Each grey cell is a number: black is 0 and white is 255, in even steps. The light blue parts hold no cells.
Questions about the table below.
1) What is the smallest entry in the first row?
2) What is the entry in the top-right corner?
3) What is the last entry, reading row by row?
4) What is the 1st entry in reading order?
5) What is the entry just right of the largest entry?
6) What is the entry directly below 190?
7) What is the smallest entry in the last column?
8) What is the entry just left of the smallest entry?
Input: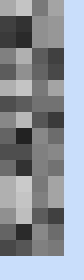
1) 121
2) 164
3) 121
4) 170
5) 121
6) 42
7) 58
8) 100

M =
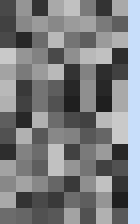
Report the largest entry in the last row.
177
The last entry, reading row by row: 88
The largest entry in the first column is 201
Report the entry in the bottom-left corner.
108
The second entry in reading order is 149
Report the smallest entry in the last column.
31
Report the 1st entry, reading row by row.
73
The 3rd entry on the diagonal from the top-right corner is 94
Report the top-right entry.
169
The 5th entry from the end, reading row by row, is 88
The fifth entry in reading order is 193

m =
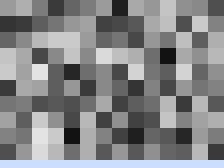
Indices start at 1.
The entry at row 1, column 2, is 176
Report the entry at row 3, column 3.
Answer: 184
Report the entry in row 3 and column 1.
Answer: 102
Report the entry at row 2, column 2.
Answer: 59
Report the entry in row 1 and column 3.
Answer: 123
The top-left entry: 156
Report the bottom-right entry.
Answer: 59
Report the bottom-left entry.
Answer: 79
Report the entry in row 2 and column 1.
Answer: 52
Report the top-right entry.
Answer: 79

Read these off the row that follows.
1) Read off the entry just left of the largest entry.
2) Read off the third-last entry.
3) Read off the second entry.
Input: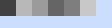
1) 125
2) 102
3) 184

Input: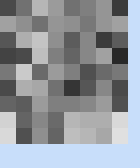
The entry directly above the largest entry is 217
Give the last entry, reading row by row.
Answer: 224
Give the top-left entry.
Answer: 74
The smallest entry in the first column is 67
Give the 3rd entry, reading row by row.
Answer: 182
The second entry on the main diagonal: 143
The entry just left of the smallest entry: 161
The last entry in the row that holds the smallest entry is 40
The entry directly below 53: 127
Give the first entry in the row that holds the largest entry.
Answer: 217
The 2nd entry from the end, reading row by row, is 167
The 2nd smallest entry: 53
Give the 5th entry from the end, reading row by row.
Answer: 100
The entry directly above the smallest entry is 92
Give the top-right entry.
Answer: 59
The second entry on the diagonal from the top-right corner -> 149

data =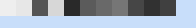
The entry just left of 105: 91
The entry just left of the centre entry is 41

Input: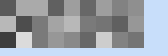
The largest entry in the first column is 184
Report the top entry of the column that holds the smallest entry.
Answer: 90
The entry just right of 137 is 103
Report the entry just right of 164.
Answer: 184
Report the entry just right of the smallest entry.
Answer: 219
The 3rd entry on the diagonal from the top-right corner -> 205
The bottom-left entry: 61
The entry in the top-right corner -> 143

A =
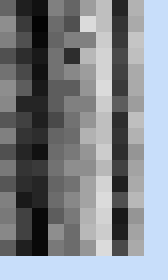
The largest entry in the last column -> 197
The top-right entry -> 178
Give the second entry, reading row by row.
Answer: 31
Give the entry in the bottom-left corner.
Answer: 93
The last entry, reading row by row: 170
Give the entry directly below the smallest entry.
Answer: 9
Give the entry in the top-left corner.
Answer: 101
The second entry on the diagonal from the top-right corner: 52
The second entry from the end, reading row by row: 73
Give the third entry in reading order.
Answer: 17
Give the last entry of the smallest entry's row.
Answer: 170
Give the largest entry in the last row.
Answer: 219
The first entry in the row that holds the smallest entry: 142
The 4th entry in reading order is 128

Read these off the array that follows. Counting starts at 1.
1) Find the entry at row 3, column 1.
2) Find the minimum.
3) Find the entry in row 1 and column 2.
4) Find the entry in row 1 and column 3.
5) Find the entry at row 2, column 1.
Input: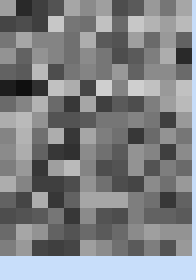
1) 118
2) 15
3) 41
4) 63
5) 69

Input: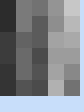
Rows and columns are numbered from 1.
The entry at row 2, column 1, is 44
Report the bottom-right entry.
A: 114
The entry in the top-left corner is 44
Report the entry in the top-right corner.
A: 199
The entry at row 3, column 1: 60
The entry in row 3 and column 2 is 99
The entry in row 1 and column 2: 122
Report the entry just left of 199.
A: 148

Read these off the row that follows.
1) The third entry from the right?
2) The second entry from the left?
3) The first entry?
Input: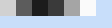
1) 58
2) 92
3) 209

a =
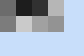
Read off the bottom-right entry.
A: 147
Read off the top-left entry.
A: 108
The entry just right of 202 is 161
